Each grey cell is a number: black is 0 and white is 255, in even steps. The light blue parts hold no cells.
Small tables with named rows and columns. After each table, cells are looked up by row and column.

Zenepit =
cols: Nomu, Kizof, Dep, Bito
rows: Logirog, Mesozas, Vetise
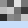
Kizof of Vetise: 136
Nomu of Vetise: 44
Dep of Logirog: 224
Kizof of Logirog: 80
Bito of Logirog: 117
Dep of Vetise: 126
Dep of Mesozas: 113
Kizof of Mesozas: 204
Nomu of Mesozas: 190
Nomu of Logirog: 144
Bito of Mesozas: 57

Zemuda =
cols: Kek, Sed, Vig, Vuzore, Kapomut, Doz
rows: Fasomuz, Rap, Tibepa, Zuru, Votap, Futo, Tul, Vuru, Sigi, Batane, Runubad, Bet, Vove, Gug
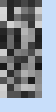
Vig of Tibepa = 110
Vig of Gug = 82
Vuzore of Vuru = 118
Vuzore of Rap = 121
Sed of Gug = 83
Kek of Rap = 215
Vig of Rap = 193
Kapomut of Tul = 62
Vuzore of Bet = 126
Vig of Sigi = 60
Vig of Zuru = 180
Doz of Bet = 137
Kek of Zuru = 88
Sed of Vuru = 35
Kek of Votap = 37
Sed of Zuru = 209
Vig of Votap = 41
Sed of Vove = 57
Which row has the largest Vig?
Rap

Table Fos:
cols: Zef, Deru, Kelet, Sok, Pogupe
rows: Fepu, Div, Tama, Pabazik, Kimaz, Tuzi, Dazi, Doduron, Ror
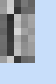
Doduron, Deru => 57
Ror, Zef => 157
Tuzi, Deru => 54
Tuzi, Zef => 111
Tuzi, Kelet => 171
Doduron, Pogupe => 156
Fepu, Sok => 119
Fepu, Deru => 203
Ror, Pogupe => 109
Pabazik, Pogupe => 162
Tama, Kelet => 194
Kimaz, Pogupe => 149
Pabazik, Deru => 50
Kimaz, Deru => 52
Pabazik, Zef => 108
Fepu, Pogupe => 99
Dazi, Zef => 109
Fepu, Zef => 151

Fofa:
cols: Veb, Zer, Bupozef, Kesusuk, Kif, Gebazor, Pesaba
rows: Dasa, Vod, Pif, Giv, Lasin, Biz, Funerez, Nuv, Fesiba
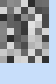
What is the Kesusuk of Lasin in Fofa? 56
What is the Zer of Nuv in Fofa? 172
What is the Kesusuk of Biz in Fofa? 110
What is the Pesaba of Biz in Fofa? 63
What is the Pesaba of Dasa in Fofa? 110
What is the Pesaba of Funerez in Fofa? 151
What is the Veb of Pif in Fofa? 45
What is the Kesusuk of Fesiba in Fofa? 214
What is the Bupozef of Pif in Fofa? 57
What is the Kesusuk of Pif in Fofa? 138
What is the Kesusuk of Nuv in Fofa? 105
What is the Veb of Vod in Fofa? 214
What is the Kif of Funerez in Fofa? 178
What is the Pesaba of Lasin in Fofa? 212
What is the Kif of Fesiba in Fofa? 75
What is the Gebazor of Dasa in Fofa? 107
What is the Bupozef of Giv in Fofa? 93
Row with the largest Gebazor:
Pif

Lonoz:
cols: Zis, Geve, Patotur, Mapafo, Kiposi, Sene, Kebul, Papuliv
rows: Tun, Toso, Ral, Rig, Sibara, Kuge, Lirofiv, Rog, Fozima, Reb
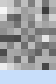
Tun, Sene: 200
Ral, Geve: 109
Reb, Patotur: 186
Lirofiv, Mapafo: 110
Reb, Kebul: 71
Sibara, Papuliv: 117
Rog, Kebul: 171
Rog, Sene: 99
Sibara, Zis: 143
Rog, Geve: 168
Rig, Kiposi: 123
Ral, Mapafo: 162
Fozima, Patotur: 106
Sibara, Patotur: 183
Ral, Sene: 212
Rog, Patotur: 164
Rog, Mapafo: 145
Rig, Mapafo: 173
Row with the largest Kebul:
Kuge

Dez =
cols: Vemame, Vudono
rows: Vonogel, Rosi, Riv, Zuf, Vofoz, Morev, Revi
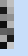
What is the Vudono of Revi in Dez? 198
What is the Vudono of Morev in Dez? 25
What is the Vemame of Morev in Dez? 171
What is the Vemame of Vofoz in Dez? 96
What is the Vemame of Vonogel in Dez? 152
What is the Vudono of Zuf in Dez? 182
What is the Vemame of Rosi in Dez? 24
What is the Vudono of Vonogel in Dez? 191
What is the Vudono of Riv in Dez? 144

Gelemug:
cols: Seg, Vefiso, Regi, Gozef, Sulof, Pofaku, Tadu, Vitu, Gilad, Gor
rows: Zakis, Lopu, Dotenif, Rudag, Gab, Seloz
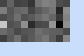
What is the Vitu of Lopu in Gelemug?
117
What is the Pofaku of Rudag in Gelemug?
73
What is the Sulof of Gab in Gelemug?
88
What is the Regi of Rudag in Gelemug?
88
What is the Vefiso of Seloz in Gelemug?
89
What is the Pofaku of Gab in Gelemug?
111
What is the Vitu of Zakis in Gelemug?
123

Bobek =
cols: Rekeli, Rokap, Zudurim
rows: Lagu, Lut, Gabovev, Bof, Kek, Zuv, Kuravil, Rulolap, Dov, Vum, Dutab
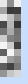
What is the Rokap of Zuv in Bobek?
129
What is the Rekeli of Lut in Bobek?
164
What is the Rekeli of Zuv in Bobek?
204
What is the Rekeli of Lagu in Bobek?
233
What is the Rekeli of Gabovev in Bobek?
229
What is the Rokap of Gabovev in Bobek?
192
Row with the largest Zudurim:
Lagu

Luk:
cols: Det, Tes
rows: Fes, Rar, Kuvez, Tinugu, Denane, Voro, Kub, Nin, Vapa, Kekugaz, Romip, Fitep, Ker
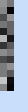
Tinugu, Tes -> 99
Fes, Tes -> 118
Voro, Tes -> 22
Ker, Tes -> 6
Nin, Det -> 140
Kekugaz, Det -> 124
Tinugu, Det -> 118
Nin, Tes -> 121
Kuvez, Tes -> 147
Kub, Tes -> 90
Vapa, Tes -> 57
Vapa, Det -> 76
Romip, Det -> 123
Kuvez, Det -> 78
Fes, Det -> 147
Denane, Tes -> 100
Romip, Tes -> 88
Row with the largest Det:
Fitep

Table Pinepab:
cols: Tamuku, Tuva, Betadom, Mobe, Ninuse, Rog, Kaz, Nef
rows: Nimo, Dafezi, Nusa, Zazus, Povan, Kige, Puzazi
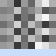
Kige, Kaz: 57
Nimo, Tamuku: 166
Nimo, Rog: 196
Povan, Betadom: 62
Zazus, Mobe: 103
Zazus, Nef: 109
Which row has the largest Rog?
Puzazi

